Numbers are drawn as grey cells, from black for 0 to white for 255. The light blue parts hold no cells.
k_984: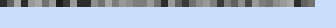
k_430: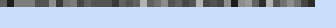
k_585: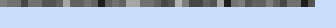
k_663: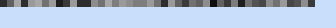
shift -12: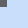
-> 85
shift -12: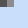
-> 71 129
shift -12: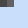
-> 59 85
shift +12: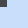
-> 83

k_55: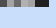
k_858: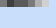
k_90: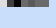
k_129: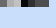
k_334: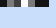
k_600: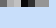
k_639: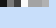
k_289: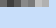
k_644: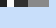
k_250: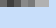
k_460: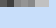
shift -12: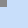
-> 125
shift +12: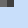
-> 118 75

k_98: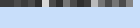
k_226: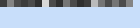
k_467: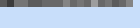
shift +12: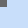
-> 116
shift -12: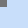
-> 105

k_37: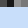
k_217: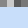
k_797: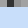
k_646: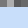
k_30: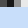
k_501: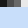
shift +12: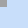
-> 174
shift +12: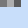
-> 132 186 103
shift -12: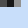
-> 65 11 134
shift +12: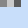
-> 146 214 103
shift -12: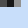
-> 65 11 134
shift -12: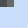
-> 65 93
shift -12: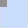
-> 134

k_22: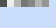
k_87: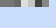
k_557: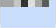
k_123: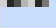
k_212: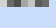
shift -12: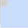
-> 197
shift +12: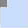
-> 147
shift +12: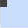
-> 78
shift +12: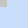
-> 208
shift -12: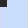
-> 28
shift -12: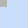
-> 168

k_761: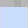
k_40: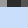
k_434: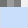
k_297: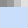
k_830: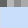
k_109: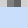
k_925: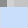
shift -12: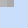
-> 170 158
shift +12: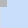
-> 194

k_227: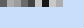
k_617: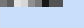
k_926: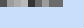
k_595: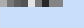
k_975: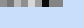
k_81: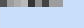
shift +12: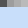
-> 95 169 185 198
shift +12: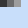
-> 65 119 169
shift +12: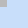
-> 198
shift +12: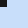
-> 35

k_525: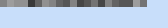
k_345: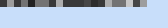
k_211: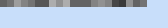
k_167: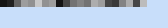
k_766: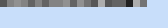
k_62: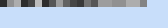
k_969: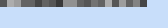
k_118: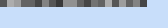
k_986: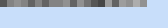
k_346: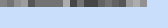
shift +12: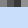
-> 143 98 69 157
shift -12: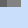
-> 87 119 119
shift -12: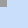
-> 145
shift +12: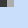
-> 69 185

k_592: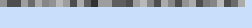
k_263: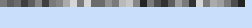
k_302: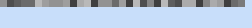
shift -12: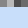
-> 122 173 66 95
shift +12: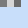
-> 134 226 119
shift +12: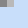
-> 146 197

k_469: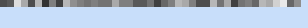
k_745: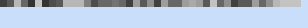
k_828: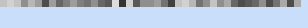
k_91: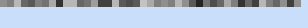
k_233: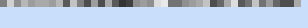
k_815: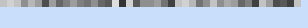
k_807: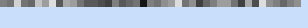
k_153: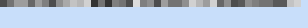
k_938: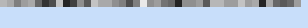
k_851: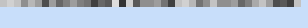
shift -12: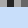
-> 157 24 157 91
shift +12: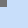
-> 127
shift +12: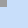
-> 169

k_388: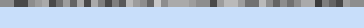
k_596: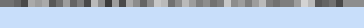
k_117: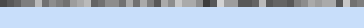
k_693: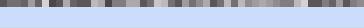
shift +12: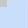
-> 211
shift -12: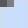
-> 76 114
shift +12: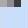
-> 182 153 72

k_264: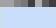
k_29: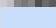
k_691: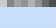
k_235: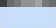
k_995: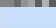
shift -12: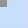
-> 134
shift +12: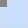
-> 145
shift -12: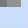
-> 108 134 134
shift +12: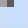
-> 174 104
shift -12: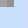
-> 150 134
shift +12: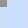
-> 158

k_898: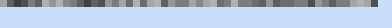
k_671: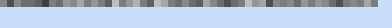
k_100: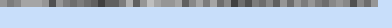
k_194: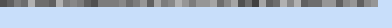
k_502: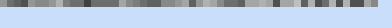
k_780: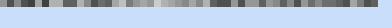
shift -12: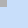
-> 165
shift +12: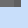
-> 121 121 108
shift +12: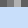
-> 108 136 189 108
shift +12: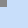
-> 148
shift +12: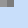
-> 162 136

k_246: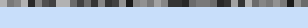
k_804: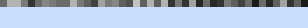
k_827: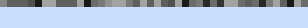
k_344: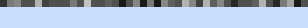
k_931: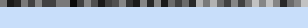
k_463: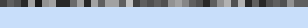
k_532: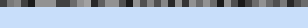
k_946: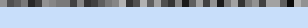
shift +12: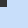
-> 64
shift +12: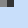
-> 146 64
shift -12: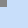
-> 122
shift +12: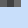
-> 107 77 119

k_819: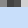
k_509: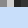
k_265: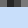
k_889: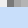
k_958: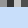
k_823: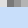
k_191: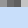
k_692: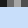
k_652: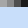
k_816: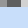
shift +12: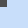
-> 91
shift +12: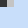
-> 65 208
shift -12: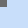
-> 96
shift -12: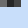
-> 96 26 55
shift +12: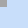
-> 178
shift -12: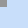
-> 138

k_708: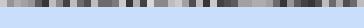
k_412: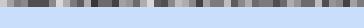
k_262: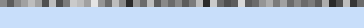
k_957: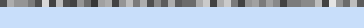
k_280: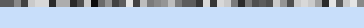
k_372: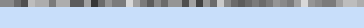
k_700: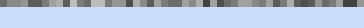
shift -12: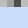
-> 177 149 67 177
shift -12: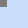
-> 111
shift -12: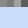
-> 125 111 149 80
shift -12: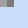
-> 149 111

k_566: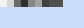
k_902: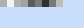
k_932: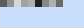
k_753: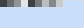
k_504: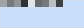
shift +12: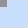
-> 159
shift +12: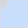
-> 227
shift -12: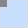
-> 123

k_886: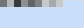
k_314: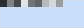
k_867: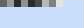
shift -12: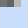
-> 104 88 172
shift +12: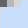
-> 112 196 226
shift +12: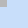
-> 196

